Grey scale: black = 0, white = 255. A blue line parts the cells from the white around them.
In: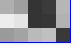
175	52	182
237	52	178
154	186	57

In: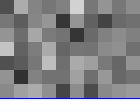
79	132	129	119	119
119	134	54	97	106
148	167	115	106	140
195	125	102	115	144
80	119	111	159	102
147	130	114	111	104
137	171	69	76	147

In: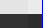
228	235
51	45

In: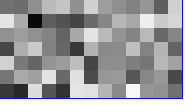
112	143	196	208	143	149	208
228	9	82	107	182	238	214
145	145	100	227	148	185	134
71	202	103	178	139	131	100
209	101	156	68	142	118	162
118	159	105	76	154	135	73
56	220	51	225	137	149	112

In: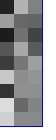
34	129
158	101
28	67
86	91
60	159
199	148
51	143
221	132
208	137

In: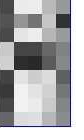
72	237	153
83	115	50
73	237	154
201	69	129
208	41	136
67	205	96
57	227	118
71	235	133
102	223	140

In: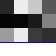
39	200
5	26
156	59
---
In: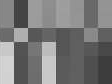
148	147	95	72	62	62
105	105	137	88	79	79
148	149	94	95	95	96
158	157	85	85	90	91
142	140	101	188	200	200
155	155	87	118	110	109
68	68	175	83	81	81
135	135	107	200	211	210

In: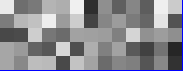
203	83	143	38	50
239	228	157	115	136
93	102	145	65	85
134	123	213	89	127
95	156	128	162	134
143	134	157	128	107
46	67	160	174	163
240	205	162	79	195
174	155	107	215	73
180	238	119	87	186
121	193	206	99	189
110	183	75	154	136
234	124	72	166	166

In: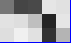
225	230	180
230	36	50
73	191	225
69	222	240
118	226	222

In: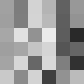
152	147	41	102	49	187
97	94	93	85	127	146
180	185	235	213	217	63
211	212	146	196	103	211
125	126	225	166	215	139
161	159	167	159	164	201

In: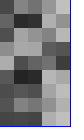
192	146	183	84	61	168	188	177	191
150	175	131	92	113	182	164	145	175
114	49	147	166	99	42	79	118	68
132	43	164	168	77	36	86	130	72
72	100	79	141	173	88	76	83	69

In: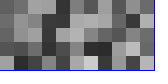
107	176	109	104	182
143	57	132	188	69
86	102	85	156	151
159	166	101	44	57
86	175	133	46	203
126	170	179	133	168
52	57	163	77	67
159	59	57	51	132
162	132	160	109	67
111	147	145	79	45
96	108	100	84	161

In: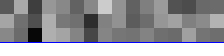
107	179	110
105	139	116
76	128	160
82	162	107
155	150	111
127	109	131
97	92	115
147	146	118
204	129	133
136	45	71
98	112	132
136	120	164
151	174	175
62	79	7
169	112	107
89	165	136
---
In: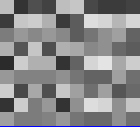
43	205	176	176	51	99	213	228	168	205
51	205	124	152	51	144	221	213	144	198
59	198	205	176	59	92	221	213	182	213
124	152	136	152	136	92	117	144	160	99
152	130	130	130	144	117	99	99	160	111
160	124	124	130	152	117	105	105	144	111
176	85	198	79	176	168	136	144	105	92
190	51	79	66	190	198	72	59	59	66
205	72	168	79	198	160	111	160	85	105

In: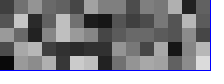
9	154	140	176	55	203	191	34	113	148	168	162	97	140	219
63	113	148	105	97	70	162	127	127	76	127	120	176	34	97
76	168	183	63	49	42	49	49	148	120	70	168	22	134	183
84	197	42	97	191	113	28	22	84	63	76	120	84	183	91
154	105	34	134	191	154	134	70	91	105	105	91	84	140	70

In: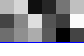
68	136	222	84	60	251
110	143	172	90	1	68
185	214	15	38	117	192

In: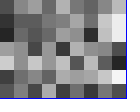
37	105	85	105	158	143	45	192	237
51	92	92	119	127	166	111	199	237
63	111	135	99	172	158	166	199	245
78	135	158	105	178	119	99	135	186
85	127	71	172	63	111	57	119	78
158	143	71	151	57	178	143	135	78
205	143	199	151	192	85	186	92	37

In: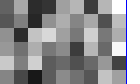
86	127	38	145	174	133	168	80	189
98	168	44	52	160	182	60	182	255
133	72	24	92	139	113	86	195	160
145	44	195	216	160	120	208	120	174
152	113	174	120	139	60	182	105	248
201	127	208	92	105	80	105	152	66

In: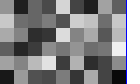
24	154	81	74	124	53	170	68	9
95	38	60	140	118	148	110	118	240
148	31	102	74	213	68	31	162	95
162	132	186	226	60	178	45	68	140
170	132	45	53	220	132	170	87	186
200	110	102	124	81	206	193	110	200

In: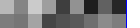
125	118	164	69	81	89	111	139	125
184	133	203	158	62	146	30	97	38

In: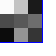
12	148	53
75	88	109
251	196	26

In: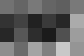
39	87	45	27	80	157
51	66	33	58	39	171
114	101	121	101	95	121
142	107	164	128	200	149
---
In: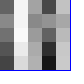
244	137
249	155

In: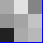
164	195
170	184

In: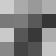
123	89
87	56

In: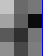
95	11
47	119

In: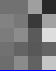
120	57
140	90

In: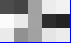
234	163
145	162

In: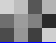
156	129
150	63

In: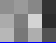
126	212
120	174
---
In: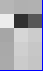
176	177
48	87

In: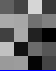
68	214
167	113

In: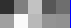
127	194
250	185

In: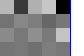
57	176
135	126

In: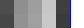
143	158
146	160

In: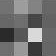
157	131
110	70

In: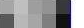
191	158
184	166

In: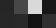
71	217
41	19
